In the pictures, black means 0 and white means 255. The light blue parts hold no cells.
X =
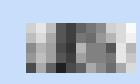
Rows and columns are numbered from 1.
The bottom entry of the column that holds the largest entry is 218
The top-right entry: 250
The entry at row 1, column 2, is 230
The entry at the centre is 181
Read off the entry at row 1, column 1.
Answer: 209
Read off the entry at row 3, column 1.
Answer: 139
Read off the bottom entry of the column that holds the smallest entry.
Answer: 31
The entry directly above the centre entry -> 118
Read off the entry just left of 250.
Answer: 218
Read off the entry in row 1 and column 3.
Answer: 190
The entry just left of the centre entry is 53
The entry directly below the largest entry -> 241
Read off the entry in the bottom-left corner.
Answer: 75
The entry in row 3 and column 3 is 160
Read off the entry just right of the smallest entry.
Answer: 75
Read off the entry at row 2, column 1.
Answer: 190
